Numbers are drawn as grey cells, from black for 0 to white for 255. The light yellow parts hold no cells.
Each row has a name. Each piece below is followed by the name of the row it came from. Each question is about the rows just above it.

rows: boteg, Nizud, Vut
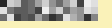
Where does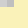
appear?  boteg
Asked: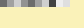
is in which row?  boteg
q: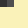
Vut

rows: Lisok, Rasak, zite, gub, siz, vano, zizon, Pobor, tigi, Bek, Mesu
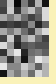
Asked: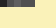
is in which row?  zizon
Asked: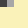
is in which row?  siz

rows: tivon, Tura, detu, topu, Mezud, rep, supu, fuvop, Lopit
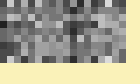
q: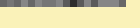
Tura
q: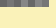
Tura
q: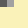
supu
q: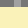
detu
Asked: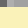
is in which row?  rep

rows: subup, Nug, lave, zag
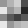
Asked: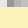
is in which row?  zag
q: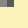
lave
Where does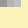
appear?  zag
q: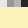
Nug
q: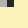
Nug

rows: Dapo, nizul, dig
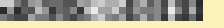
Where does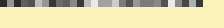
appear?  nizul
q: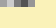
nizul
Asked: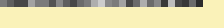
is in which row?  dig

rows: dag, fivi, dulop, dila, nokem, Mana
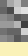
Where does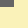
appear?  nokem
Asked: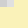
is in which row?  fivi
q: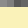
dulop
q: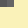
dulop

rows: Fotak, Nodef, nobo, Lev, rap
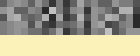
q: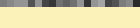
Lev
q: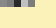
Nodef
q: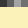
Fotak
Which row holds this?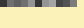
Lev
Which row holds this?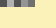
nobo

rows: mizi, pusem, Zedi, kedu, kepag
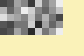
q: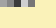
mizi
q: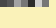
kepag
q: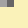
kedu
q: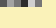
kepag
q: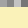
Zedi

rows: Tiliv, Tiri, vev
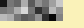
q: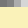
Tiri
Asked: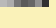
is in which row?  vev
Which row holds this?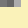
Tiliv
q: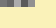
Tiliv
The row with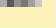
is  Tiliv

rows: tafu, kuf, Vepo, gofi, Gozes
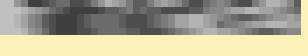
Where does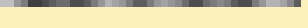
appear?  tafu
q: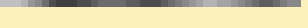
Gozes
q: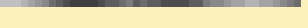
kuf

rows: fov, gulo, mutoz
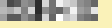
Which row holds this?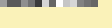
mutoz
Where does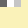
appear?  mutoz
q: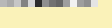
gulo
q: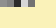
fov
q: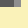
mutoz

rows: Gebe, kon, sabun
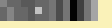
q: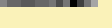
Gebe
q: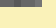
sabun
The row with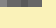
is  sabun
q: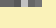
kon
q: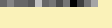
kon

